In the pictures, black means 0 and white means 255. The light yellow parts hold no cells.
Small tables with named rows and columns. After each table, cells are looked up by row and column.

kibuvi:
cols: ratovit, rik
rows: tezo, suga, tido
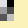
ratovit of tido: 86
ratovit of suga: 156
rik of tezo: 3
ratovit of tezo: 224
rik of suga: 77
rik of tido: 191

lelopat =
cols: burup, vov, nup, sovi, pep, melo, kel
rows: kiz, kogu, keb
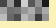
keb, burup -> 187
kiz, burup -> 71
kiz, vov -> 152
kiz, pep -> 88
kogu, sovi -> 150
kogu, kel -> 169
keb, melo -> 60
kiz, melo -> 144
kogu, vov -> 111
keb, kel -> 148
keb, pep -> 156
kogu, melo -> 120
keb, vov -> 104
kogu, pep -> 173

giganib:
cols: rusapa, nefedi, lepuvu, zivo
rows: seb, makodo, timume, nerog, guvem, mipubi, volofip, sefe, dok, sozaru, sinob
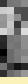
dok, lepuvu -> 121
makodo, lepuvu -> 80
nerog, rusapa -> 147
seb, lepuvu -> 121
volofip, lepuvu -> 115
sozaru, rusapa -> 115
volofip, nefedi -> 121
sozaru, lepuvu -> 19
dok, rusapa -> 32
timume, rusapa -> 152
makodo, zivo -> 76
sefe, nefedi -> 107
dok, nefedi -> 107

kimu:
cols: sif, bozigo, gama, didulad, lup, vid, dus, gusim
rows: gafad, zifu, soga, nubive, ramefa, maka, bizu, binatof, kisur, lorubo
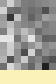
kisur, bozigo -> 82
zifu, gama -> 106
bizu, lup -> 147
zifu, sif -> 209
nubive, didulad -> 134
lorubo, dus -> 32
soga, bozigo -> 55
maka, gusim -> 102
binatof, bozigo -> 204
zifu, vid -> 116
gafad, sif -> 160
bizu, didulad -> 120
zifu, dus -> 80
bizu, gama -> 158

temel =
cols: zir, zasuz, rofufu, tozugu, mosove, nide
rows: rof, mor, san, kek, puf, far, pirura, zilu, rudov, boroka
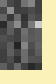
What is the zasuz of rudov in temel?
77
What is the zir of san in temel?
101
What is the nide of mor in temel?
65
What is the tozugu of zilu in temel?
109
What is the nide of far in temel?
95
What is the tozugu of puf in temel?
111
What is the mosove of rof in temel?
133
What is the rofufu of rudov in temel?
49
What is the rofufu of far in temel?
64
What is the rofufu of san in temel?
108
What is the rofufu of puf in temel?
64
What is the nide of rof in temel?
64
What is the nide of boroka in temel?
55
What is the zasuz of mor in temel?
144
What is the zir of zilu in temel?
63
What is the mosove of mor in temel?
75
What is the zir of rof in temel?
118
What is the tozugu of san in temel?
51
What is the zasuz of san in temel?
57
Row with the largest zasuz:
mor

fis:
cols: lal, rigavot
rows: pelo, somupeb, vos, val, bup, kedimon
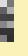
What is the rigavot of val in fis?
166
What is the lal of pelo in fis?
220
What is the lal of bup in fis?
52
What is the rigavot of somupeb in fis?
173
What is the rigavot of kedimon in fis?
47
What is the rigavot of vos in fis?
65
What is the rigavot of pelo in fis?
119
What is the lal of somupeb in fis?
97

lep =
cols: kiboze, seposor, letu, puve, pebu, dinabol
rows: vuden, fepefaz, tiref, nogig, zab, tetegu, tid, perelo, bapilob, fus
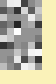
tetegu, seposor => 197
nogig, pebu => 171
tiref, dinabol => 176
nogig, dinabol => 58
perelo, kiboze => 147
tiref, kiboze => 199
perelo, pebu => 244

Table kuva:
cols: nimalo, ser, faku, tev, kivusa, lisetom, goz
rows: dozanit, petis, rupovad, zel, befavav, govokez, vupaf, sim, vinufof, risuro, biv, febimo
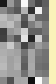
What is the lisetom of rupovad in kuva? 104
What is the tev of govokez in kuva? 227
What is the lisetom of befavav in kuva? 98
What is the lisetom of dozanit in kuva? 69
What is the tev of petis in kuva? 179
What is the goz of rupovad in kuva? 100
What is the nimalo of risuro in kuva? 186
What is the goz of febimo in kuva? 171
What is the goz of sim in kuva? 114
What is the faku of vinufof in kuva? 170
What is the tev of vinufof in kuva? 100
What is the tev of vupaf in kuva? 67
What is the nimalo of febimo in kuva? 136
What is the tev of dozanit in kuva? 247
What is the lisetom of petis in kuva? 240
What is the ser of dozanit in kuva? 153

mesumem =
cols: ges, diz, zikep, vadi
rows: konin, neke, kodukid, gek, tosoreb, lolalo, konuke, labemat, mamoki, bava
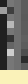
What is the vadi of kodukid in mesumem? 90
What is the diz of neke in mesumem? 63
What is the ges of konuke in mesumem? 32
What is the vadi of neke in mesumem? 92
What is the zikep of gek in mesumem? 111
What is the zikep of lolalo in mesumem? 111
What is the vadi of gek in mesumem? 92
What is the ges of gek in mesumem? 32
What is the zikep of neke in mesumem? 111
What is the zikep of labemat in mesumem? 111
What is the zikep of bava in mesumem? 111
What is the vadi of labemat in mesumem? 78
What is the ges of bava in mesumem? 32
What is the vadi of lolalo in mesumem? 96
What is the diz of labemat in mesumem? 206
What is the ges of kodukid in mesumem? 32
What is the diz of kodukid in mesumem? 119

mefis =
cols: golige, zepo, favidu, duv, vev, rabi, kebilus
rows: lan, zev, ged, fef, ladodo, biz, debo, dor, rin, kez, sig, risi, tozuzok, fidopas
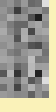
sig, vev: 191
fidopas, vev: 97
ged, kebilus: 151
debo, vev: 84
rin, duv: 141
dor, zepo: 129
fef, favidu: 103
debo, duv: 129
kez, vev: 185
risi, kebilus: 221
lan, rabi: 112
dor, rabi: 163
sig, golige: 87

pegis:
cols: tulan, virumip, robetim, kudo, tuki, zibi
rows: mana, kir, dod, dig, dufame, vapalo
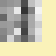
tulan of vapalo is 127
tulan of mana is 141
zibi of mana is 218
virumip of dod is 174
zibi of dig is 205
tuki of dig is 169
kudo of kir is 51
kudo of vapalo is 95
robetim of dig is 131
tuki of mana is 191
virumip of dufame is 157
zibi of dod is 229
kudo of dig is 83
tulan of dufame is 136
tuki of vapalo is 144
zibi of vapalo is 217

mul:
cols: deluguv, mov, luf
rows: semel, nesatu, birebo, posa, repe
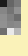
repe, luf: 182
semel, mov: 102
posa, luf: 138
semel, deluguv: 27
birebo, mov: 128
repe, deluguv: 111
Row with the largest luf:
repe

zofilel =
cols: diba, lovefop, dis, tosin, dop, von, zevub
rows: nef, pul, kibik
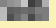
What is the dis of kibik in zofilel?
107
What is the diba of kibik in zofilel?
187
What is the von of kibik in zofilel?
114
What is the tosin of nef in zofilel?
197
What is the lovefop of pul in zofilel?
95
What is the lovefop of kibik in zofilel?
79

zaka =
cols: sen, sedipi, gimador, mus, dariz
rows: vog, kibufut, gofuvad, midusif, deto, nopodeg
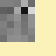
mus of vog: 173
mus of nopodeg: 138
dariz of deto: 132
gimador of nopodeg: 143
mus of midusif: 116
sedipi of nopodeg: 141
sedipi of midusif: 110
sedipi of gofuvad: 130
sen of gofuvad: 116
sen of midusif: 128

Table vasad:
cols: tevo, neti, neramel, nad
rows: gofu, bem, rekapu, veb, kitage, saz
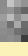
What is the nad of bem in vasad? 101
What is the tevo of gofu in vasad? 139
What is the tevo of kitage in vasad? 140
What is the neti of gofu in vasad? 196
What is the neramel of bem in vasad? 123
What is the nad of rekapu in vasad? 168
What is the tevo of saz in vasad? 136
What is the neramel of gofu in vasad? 164
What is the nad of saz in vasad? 61
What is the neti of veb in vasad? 112
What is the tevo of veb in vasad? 146
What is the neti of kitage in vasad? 135
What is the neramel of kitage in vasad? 113
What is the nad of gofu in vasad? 147

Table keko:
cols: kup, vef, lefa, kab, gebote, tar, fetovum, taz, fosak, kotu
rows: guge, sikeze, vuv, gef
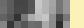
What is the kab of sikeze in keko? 71
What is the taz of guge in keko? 164
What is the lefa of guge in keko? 69
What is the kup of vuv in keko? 98
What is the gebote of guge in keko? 85
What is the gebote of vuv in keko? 172
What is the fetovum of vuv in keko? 198
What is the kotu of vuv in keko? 119
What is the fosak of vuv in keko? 70
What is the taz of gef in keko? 139
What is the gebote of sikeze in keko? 86
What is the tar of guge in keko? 199
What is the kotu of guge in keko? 148
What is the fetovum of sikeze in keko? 180
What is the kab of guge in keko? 70
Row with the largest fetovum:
vuv

